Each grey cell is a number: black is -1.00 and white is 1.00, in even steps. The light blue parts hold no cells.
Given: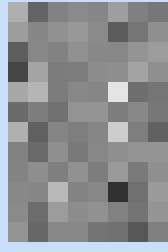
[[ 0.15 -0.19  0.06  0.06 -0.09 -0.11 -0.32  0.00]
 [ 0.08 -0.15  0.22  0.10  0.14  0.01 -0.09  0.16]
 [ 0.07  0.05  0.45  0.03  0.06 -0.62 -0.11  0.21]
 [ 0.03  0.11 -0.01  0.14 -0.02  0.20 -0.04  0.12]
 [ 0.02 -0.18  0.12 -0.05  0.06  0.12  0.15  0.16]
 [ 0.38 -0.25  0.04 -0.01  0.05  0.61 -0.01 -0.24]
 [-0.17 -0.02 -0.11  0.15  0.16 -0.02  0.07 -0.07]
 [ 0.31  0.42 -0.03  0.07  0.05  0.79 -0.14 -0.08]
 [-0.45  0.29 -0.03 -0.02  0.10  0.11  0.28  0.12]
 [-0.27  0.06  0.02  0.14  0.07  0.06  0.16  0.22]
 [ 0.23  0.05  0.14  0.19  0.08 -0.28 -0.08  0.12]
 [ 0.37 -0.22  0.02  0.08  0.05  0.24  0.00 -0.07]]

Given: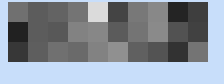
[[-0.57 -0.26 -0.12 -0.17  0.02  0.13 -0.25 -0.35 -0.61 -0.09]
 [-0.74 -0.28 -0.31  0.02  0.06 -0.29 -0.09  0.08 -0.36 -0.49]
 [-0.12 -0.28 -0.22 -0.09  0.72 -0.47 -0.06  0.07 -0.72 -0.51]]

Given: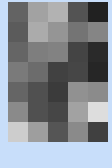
[[ 0.61  0.24 -0.33  0.08 -0.50]
 [ 0.08 -0.37 -0.45  0.27  0.73]
 [-0.21 -0.37 -0.54  0.14  0.09]
 [-0.04 -0.15 -0.49 -0.45 -0.70]
 [-0.21 -0.01  0.02 -0.47 -0.67]
 [-0.29  0.34  0.17 -0.09  0.04]
 [-0.22  0.27  0.40 -0.35 -0.74]]

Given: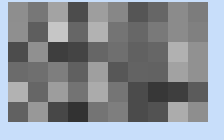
[[-0.24  0.19 -0.44 -0.61 -0.09 -0.01 -0.41 -0.36  0.35  0.11]
 [ 0.40 -0.20  0.23 -0.10  0.34 -0.08 -0.41 -0.57 -0.51 -0.29]
 [-0.16 -0.13 -0.01 -0.25  0.25 -0.32 -0.22 -0.23  0.27  0.14]
 [-0.40  0.13 -0.51 -0.47 -0.20 -0.13 -0.24 -0.20  0.39  0.14]
 [ 0.12 -0.26  0.55 -0.20  0.40 -0.09 -0.19 -0.05  0.09  0.00]
 [ 0.11 -0.07  0.28 -0.40  0.24  0.06 -0.33 -0.20  0.09 -0.03]]

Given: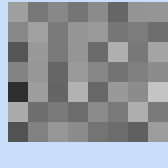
[[-0.36  0.01  0.18  0.10 -0.09 -0.15 -0.25  0.23]
 [ 0.34 -0.14 -0.05 -0.15  0.09 -0.05  0.36 -0.04]
 [-0.64  0.23 -0.21  0.40 -0.19  0.20  0.10  0.54]
 [ 0.03  0.18 -0.20  0.21  0.05 -0.10  0.00  0.10]
 [-0.33  0.20 -0.05  0.17 -0.16  0.37 -0.06  0.29]
 [ 0.07  0.26 -0.04  0.17  0.21 -0.07 -0.03 -0.14]
 [ 0.25 -0.06  0.07 -0.08  0.09 -0.20  0.16  0.17]]

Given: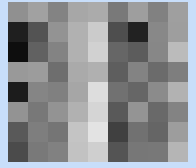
[[-0.41 -0.05  0.01  0.52  0.62 -0.34 -0.07 -0.06  0.42]
 [-0.30 -0.01 -0.08  0.54  0.78 -0.50 -0.11 -0.21  0.23]
 [ 0.15 -0.06  0.15  0.39  0.67 -0.30  0.16 -0.18  0.03]
 [-0.78  0.04  0.00  0.30  0.73 -0.11 -0.20  0.09  0.40]
 [ 0.20  0.22 -0.14  0.33  0.38 -0.26  0.03 -0.16 -0.01]
 [-0.89 -0.24  0.03  0.39  0.64 -0.20 -0.28  0.06  0.47]
 [-0.76 -0.35  0.15  0.39  0.59 -0.39 -0.73  0.07  0.24]
 [ 0.13  0.26  0.03  0.31  0.34 -0.05  0.24  0.01  0.25]]
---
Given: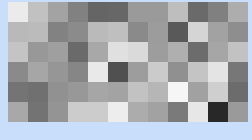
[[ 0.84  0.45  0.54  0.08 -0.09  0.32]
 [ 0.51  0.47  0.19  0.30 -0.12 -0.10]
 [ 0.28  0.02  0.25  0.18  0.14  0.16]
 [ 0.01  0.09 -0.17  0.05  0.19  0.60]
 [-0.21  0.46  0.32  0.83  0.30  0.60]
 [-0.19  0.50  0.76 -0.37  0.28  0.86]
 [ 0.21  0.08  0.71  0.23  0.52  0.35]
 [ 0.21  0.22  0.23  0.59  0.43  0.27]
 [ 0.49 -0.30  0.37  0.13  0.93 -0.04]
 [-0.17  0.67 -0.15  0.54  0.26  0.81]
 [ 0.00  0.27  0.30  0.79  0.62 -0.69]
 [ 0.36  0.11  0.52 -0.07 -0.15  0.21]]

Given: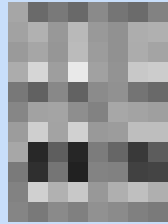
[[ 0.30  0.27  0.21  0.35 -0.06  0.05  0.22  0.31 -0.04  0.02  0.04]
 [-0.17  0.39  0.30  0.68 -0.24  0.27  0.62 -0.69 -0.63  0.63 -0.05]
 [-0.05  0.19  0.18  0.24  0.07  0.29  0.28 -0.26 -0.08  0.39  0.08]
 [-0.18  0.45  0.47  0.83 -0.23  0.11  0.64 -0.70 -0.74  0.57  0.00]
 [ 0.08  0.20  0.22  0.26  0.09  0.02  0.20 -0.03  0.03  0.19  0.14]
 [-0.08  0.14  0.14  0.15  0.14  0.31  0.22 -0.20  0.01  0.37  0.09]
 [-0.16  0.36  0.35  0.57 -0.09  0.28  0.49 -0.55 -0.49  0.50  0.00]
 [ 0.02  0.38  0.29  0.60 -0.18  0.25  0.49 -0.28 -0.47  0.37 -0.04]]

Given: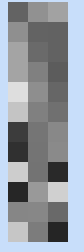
[[-0.22  0.12  0.29  0.29  0.74  0.54 -0.53 -0.62  0.61 -0.70  0.05  0.55]
 [ 0.14 -0.22 -0.17  0.00  0.11  0.00 -0.08 -0.09 -0.10  0.20  0.06 -0.03]
 [ 0.27 -0.23 -0.23 -0.28 -0.20 -0.12  0.07  0.08 -0.68  0.63 -0.18 -0.71]]

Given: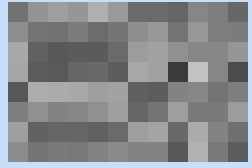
[[-0.11  0.11  0.32  0.30 -0.32 -0.01  0.25  0.10]
 [ 0.15 -0.09 -0.24 -0.28  0.35  0.13 -0.23 -0.08]
 [ 0.24 -0.11 -0.31 -0.30  0.34  0.03 -0.21 -0.04]
 [ 0.18 -0.03 -0.29 -0.20  0.32  0.05 -0.20 -0.06]
 [ 0.37 -0.15 -0.29 -0.18  0.25  0.13 -0.24  0.02]
 [ 0.20 -0.08 -0.17 -0.27  0.27  0.25 -0.17  0.08]
 [-0.16  0.12  0.22  0.32 -0.25 -0.21  0.24  0.03]
 [-0.17  0.19  0.26  0.26 -0.27 -0.08  0.29  0.03]
 [-0.20 -0.10  0.13 -0.54  0.03  0.25 -0.18 -0.32]
 [ 0.05  0.19  0.06  0.52  0.06 -0.04  0.34  0.39]
 [-0.01 -0.02  0.05  0.05 -0.10 -0.04  0.03 -0.04]
 [-0.19 -0.03  0.18 -0.40 -0.01  0.22 -0.13 -0.28]]

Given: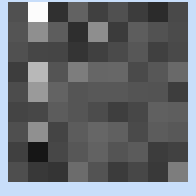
[[-0.37 -0.34 -0.37 -0.52 -0.40 -0.47 -0.38 -0.50 -0.39]
 [ 0.98  0.12 -0.45  0.44  0.21 -0.44  0.13 -0.83 -0.56]
 [-0.62 -0.27 -0.46 -0.34 -0.22 -0.28 -0.47 -0.44 -0.59]
 [-0.23 -0.64 -0.59 -0.02 -0.33 -0.33 -0.28 -0.32 -0.15]
 [-0.50  0.11 -0.50 -0.20 -0.31 -0.40 -0.20 -0.23 -0.35]
 [-0.37 -0.54 -0.42 -0.19 -0.31 -0.51 -0.25 -0.34 -0.54]
 [-0.53 -0.27 -0.32 -0.42 -0.34 -0.44 -0.42 -0.29 -0.44]
 [-0.66 -0.36 -0.50 -0.32 -0.35 -0.25 -0.28 -0.53 -0.55]
 [-0.43 -0.41 -0.43 -0.18 -0.52 -0.26 -0.31 -0.49 -0.02]]

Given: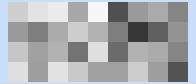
[[ 0.62  0.21  0.55  0.75]
 [ 0.78 -0.01  0.26  0.24]
 [ 0.84  0.33  0.40  0.77]
 [ 0.31  0.61 -0.10  0.58]
 [ 0.94  0.39  0.75  0.26]
 [-0.37 -0.01 -0.16  0.26]
 [ 0.21 -0.57  0.39  0.61]
 [ 0.33 -0.25  0.34  0.24]
 [ 0.04  0.15  0.04 -0.35]]

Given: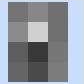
[[-0.10  0.09 -0.27 -0.21]
 [ 0.06  0.63 -0.55 -0.41]
 [-0.12 -0.13 -0.07 -0.03]]
